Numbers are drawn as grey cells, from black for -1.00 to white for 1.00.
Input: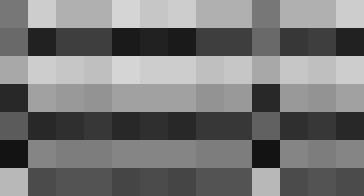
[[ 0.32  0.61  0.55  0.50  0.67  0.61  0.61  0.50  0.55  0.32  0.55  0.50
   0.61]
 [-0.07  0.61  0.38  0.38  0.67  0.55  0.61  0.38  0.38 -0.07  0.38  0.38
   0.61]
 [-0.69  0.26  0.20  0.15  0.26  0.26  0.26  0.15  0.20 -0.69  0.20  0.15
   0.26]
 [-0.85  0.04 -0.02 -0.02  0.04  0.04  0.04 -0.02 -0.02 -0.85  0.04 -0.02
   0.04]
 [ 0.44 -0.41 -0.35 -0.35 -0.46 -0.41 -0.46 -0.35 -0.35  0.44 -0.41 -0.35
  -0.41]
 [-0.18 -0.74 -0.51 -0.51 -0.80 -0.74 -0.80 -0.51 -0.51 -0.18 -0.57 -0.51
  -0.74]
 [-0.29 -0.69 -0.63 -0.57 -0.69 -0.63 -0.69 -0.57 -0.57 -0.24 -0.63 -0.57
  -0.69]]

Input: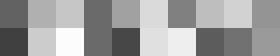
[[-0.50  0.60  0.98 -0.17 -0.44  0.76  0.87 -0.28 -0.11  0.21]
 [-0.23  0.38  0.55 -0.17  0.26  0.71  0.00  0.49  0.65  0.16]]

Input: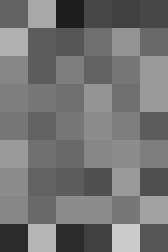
[[ 0.05 -0.18  0.10  0.10 -0.07  0.27]
 [ 0.05 -0.28 -0.01 -0.23 -0.07  0.21]
 [-0.07 -0.23 -0.07  0.10 -0.01 -0.28]
 [-0.01 -0.07 -0.13  0.16 -0.13  0.21]
 [ 0.21 -0.13 -0.18  0.05  0.10 -0.01]
 [ 0.10 -0.23 -0.28 -0.38  0.21 -0.38]
 [ 0.38 -0.28 -0.33 -0.13  0.16 -0.18]
 [-0.66  0.43 -0.66 -0.50  0.59 -0.33]
 [-0.23  0.32 -0.77 -0.44 -0.50 -0.44]]

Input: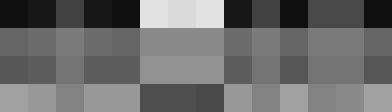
[[ 0.26  0.20  0.02  0.20  0.20 -0.38 -0.38 -0.43  0.20  0.02  0.26  0.02
   0.08  0.26]
 [-0.21 -0.15 -0.04 -0.15 -0.21  0.08  0.08  0.08 -0.15 -0.04 -0.21 -0.04
  -0.04 -0.21]
 [-0.32 -0.27 -0.09 -0.27 -0.27  0.14  0.14  0.14 -0.27 -0.09 -0.32 -0.09
  -0.09 -0.32]
 [-0.88 -0.82 -0.48 -0.82 -0.88  0.77  0.71  0.77 -0.82 -0.48 -0.88 -0.43
  -0.43 -0.88]]

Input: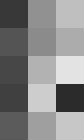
[[-0.44  0.40  0.78]
 [-0.29  0.25  0.56]
 [-0.56  0.14  0.50]
 [-0.34  0.09  0.35]
 [-0.50  0.61 -0.66]]

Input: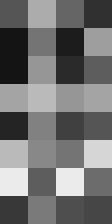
[[ 0.84 -0.27  0.84 -0.15]
 [ 0.29  0.46  0.18  0.29]
 [ 0.46  0.07 -0.09  0.68]
 [-0.33  0.35 -0.21 -0.62]
 [-0.56 -0.04 -0.39 -0.45]
 [-0.72  0.01 -0.50 -0.33]
 [-0.84  0.18 -0.67 -0.27]
 [-0.84 -0.09 -0.78  0.24]]
